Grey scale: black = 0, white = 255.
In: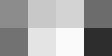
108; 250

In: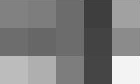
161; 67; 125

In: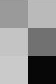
186; 196

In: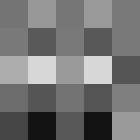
121; 88; 154; 85; 69

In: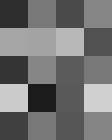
134; 184; 134; 203

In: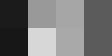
91; 169
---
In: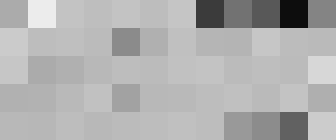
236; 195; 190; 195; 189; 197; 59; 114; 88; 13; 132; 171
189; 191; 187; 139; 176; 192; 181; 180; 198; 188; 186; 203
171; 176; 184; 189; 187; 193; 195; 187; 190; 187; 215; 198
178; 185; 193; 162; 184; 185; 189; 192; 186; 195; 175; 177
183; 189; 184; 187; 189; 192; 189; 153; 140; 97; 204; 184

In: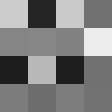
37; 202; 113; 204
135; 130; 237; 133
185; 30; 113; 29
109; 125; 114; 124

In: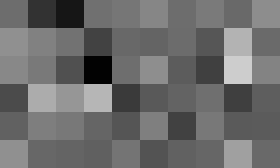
50; 22; 112; 118; 134; 109; 122; 105; 141; 109
129; 114; 66; 104; 100; 108; 86; 179; 106; 144
121; 80; 2; 110; 142; 92; 64; 205; 131; 136
172; 150; 182; 58; 89; 99; 111; 63; 94; 75
126; 120; 101; 85; 127; 65; 120; 90; 91; 97
103; 100; 96; 116; 83; 97; 102; 160; 105; 144

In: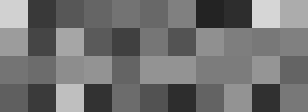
57; 87; 101; 115; 104; 128; 35; 45; 214; 172; 209
69; 166; 90; 64; 118; 83; 144; 126; 120; 128; 156
108; 141; 147; 100; 147; 147; 124; 124; 149; 100; 116
58; 191; 50; 108; 82; 45; 99; 147; 48; 120; 95

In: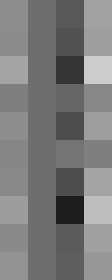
110; 88; 162; 141
110; 82; 158; 140
110; 53; 204; 164
110; 101; 135; 127
110; 77; 158; 142
110; 116; 127; 134
110; 77; 164; 137
110; 29; 190; 157
110; 91; 160; 138
110; 95; 151; 147

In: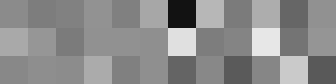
125; 129; 146; 128; 167; 18; 183; 123; 173; 102; 145; 139
150; 123; 145; 145; 143; 224; 125; 132; 231; 116; 149; 169
142; 140; 171; 128; 143; 100; 136; 90; 134; 202; 89; 136

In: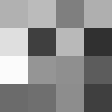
187; 127; 175; 177
63; 185; 48; 223
149; 143; 92; 251
111; 141; 63; 107
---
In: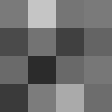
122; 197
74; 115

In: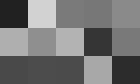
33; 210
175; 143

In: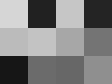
214; 33
187; 195

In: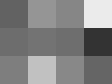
98; 149
109; 115

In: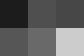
28; 79
86; 105

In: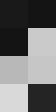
25; 20
20; 202
